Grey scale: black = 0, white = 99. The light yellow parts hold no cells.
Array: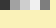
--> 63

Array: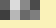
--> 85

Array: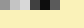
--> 76

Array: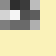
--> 18

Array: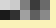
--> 79

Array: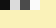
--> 85
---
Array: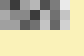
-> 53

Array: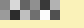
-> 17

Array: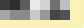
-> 54

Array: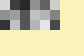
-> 61

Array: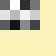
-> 72

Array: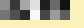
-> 31
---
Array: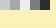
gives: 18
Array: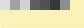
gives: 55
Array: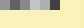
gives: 25
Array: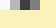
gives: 49
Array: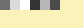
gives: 29
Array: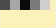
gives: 80
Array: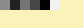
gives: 94
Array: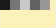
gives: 59
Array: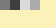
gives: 66
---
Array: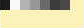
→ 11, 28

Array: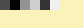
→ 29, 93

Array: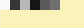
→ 97, 43

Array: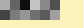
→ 67, 62

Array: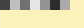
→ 26, 66

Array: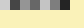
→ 80, 14

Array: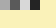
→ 66, 14

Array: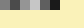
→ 49, 10
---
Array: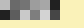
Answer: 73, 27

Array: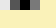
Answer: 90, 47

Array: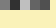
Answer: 48, 31

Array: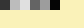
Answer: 20, 2

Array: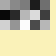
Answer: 66, 71

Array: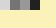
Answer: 83, 13
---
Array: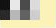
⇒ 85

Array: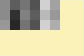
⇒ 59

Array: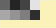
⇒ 88

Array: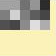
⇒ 27

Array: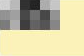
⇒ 57

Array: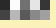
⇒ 21

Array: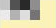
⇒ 55

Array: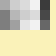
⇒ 28
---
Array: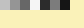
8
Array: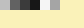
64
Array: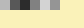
58
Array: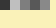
53
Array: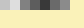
54
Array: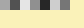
46
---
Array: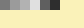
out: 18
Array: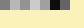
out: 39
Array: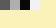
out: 94
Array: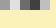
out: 74
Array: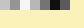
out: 35
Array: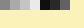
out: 38
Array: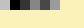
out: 60
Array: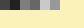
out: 59
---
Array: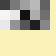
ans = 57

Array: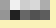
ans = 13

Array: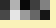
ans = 89

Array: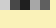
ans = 28

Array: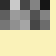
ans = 56

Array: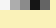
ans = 67
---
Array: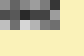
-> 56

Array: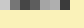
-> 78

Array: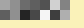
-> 64

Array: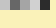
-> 76

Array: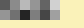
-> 35

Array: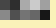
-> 27

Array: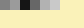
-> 50

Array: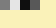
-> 48

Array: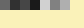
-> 40
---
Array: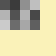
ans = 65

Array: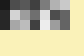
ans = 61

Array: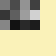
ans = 16

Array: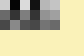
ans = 45

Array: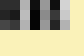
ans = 14

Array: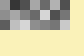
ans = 46

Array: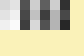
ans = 70

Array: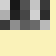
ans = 41

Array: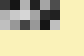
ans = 8

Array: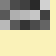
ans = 29
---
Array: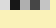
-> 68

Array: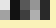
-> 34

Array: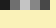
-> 76

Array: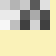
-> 78

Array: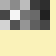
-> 73

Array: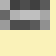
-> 30

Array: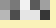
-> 94

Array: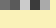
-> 79
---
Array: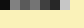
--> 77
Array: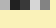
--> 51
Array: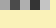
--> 76
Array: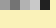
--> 13
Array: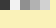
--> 81
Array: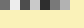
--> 69
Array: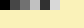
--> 84
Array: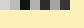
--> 21
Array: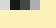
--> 67
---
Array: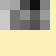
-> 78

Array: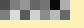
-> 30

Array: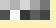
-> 78

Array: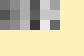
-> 32

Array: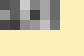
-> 59

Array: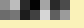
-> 55
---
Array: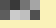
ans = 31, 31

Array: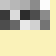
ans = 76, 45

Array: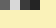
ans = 38, 14

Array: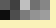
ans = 35, 61

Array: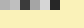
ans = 69, 15

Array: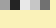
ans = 62, 44
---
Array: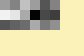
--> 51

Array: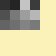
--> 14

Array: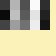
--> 70

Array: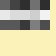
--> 26

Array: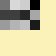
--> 84

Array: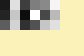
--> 87
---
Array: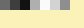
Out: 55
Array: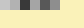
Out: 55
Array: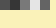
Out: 39
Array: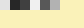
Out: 69
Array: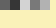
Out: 69
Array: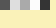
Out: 20
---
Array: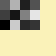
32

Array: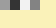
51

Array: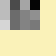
2

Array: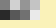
76

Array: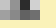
81

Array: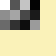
1
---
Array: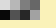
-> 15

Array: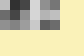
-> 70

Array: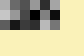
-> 50

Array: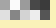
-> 92

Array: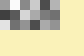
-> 48

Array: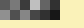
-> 19
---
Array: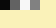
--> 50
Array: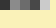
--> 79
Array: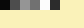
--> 17
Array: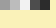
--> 17
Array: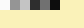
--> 5
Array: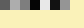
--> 58
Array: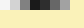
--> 63
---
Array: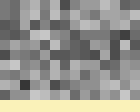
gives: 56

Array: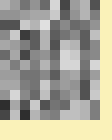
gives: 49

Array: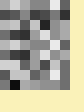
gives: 43

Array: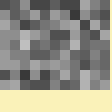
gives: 60

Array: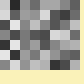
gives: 69

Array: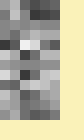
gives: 47
